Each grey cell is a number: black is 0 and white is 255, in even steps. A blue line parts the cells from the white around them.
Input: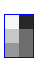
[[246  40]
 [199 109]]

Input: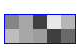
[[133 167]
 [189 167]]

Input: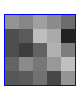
[[148 134]
 [ 78  90]]

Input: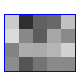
[[203  47]
 [219 136]]

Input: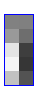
[[129 128]
 [153 110]]

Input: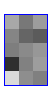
[[168 120]
 [133 101]]

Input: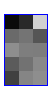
[[ 11  41]
 [106 116]]
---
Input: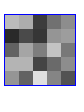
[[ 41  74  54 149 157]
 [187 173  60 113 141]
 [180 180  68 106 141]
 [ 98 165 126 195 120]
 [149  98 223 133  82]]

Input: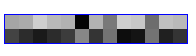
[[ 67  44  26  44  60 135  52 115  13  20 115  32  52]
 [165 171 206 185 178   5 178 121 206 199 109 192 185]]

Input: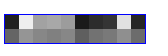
[[101 149 135 128 135  95 114 121 143 108]
 [ 32 238 162 168 156  26  44  52 225  38]]

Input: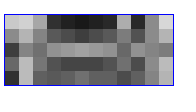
[[ 49 187  96  89  96 112  96  96  76  96 132 180]
 [ 62 132 112 145 153 161 153 145 104 145 132 124]
 [104 187 118  82  69  69  69  82 112  76 139 187]
 [139 180 132  89  76  62  76  89 124  82 139 180]
 [201 209 167  49  33  25  33  41 173  41 139 215]]

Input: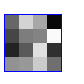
[[ 70 125 131 250]
 [103 211 167   9]
 [146 152 203 111]
 [ 35  90 224  48]]

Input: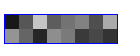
[[148 101  38 142 122  58  72  51]
 [ 24  86 197  93 115 130  79 171]]
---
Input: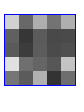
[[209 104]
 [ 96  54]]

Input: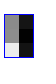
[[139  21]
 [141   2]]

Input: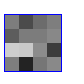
[[125  75]
 [ 93 124]]

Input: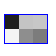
[[ 31 196]
 [244 142]]

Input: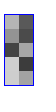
[[181  89]
 [147  75]]

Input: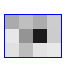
[[171 191]
 [231 148]]
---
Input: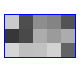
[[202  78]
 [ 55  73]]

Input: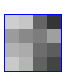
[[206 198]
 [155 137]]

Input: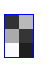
[[ 50 185]
 [170  53]]

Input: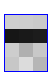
[[206 205]
 [ 22  25]]

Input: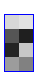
[[215 226]
 [ 85  31]]

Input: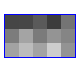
[[ 70  71]
 [124 164]]
